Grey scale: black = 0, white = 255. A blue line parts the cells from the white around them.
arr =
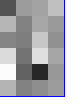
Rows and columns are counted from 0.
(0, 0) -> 83
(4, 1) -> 98
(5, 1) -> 130
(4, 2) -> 39
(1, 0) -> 182
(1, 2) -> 167
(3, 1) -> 114
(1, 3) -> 154

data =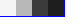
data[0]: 245
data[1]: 184

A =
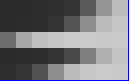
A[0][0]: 43
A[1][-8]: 43
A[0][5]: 90
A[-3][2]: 191
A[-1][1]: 53
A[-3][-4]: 203
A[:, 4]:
[52, 84, 203, 73, 187]
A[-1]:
[46, 53, 82, 142, 187, 199, 203, 201]
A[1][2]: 45
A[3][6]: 176
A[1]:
[43, 44, 45, 52, 84, 141, 186, 198]
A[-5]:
[43, 43, 45, 47, 52, 90, 149, 188]

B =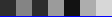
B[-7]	46
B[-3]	18
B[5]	173
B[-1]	215

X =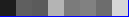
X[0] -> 29
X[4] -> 123
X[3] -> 180

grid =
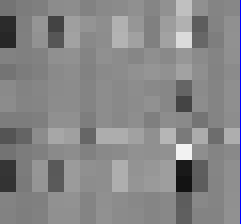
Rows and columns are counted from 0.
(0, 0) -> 116
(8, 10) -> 182
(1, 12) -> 93
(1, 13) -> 131
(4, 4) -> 141
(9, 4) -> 141
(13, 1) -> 126
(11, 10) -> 158
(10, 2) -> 150
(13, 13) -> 131
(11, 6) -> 142
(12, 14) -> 144
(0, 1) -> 124
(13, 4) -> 144
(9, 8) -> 145
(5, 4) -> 140
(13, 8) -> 138
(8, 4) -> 160
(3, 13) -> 132
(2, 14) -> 145
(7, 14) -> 141
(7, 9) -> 127
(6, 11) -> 68
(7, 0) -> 125
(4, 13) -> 131
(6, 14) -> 143
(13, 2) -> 129
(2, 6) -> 141
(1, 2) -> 149
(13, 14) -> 145
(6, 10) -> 135
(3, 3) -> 144
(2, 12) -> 103
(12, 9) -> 133
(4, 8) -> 145

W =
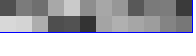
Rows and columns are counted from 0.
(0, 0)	80
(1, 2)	173
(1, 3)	78
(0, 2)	111
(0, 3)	168
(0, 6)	167
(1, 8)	166

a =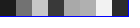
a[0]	28
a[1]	114

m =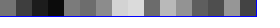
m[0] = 116
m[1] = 62
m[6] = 140
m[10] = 185
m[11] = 147
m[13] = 78

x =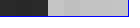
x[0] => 42
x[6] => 195
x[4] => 191

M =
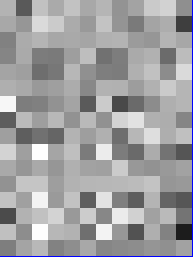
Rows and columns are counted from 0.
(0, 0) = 179
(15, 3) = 130
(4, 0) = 164
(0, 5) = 168
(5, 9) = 177
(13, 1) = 178
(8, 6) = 176
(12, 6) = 227
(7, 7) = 212
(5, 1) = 169
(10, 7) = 203
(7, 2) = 158
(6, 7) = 73
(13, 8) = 209
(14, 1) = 141
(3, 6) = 113
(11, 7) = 184
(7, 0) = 93
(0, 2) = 193
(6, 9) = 140
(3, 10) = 107
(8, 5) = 158
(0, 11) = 143
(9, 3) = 165
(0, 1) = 89
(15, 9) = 149
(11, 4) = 178
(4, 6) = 126
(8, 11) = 192
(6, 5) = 90
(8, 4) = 179
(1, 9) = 164
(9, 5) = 123
